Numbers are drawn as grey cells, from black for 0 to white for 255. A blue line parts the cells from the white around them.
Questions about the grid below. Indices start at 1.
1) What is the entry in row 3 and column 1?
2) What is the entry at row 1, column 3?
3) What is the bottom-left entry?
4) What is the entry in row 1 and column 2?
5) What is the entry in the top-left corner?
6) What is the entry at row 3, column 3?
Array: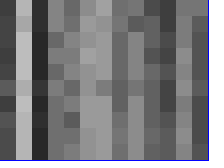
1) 68
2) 47
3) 75
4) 181
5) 62
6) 40

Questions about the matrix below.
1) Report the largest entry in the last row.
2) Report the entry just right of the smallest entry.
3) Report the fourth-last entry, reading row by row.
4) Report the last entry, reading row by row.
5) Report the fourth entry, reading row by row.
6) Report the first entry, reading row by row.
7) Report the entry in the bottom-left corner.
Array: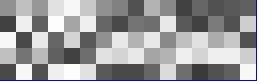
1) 253
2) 81
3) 58
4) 247
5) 225
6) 145
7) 73

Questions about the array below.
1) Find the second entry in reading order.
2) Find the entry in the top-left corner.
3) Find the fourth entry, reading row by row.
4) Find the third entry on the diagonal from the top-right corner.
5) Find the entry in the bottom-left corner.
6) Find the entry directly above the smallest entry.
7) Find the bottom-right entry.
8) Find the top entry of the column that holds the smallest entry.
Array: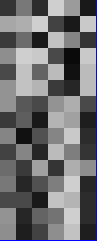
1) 120
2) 51
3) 207
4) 194
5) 141
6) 133
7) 30
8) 155

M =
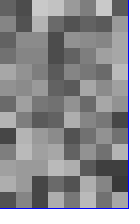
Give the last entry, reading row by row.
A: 167
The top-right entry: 90
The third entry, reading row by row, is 201
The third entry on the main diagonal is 139
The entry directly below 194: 106
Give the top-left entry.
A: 98
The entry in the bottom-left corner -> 82
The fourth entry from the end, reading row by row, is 119
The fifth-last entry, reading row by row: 174
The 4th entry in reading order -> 194
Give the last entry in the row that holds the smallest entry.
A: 57
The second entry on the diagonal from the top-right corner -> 90
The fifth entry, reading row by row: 154
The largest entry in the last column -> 186

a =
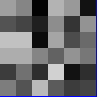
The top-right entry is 18
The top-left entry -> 159
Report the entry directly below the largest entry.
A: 91
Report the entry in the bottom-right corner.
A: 68
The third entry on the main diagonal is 11
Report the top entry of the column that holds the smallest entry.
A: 3
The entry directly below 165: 98
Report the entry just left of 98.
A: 133
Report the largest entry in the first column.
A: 193
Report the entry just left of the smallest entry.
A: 133
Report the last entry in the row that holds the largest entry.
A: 46

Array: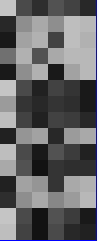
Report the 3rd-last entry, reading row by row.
74
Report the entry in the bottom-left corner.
190
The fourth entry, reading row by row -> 82
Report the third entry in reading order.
46
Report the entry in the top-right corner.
40
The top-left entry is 197
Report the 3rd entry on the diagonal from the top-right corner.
66
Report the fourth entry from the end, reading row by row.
18
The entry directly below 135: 82
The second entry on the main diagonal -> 142
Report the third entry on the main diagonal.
177
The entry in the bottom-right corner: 33

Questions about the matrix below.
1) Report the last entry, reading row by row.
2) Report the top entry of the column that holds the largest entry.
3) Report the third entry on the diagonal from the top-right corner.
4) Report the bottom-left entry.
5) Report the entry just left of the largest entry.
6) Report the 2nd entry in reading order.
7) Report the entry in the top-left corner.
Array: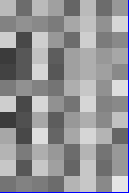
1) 229
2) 152
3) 206
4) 116
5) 137
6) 108
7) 186

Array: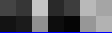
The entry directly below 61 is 5
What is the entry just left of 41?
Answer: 197
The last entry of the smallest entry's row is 178
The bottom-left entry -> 19

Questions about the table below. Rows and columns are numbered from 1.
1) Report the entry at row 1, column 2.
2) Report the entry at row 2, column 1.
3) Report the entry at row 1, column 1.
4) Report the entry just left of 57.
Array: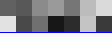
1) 88
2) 225
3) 96
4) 196

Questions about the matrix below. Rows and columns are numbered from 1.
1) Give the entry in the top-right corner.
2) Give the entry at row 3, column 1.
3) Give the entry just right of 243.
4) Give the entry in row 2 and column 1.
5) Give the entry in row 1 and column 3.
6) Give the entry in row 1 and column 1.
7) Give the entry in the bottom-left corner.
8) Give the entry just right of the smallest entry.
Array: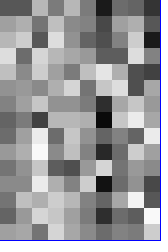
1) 52
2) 183
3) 87
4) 160
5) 183
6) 87
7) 160
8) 198
